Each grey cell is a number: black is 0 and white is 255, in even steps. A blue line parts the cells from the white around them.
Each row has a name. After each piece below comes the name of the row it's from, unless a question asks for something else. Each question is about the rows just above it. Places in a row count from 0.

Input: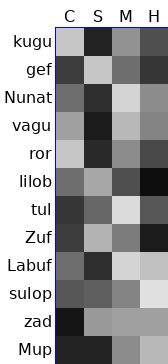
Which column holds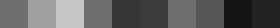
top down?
C
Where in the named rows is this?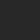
ror, 1
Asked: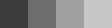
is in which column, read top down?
C

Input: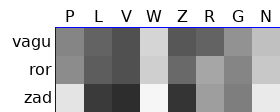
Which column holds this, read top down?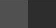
V
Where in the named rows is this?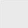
zad, 7
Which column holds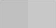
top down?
N
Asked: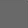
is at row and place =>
ror, 4
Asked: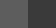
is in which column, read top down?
L
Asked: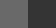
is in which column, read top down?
Z
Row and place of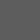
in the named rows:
ror, 1

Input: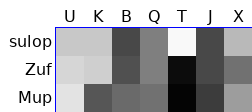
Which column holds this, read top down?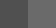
B
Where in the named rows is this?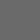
Mup, 2
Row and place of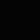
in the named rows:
Mup, 4
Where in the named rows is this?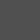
Zuf, 2
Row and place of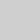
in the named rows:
Zuf, 1

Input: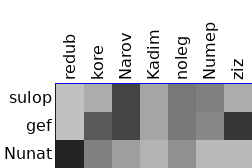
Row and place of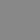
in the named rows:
gef, 5
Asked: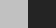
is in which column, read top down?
redub
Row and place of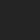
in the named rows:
Nunat, 0
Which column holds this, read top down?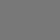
noleg
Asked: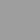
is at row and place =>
Nunat, 2
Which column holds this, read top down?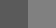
kore
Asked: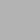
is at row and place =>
Nunat, 3

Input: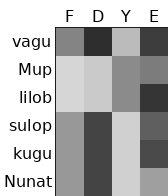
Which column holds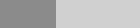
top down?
Y
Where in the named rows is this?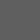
sulop, 3

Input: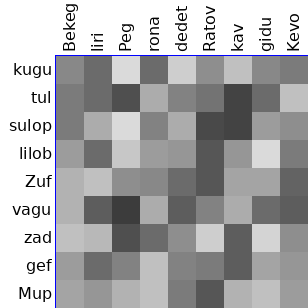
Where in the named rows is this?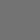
tul, 5
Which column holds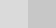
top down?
Peg
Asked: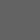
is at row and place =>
Zuf, 8
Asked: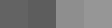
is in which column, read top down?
Kevo
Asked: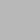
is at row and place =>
zad, 1
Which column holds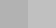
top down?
Bekeg

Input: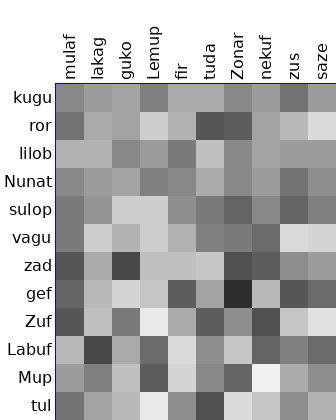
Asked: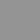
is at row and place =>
sulop, 1
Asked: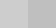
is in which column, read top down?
Lemup
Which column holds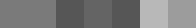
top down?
mulaf

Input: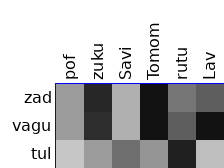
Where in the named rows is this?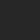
zad, 1
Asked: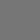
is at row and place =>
zad, 4
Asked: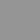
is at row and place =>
tul, 3
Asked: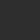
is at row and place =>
vagu, 1

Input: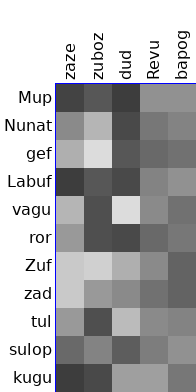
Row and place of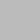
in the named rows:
tul, 2
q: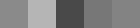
Nunat
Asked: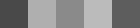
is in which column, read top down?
dud
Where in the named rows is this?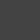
Mup, 0
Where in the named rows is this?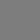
sulop, 3
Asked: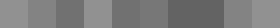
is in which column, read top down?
bapog
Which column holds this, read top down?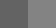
bapog

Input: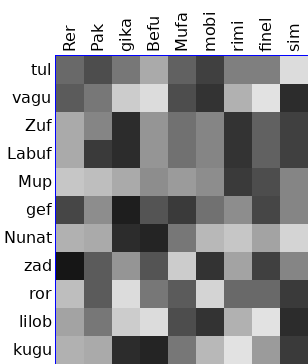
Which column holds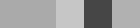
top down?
Rer
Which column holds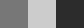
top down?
gika

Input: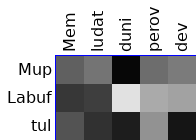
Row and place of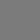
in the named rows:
Mup, 4
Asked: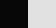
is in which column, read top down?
duni
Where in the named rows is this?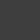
Labuf, 1
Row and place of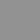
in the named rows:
tul, 3
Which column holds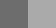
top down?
perov

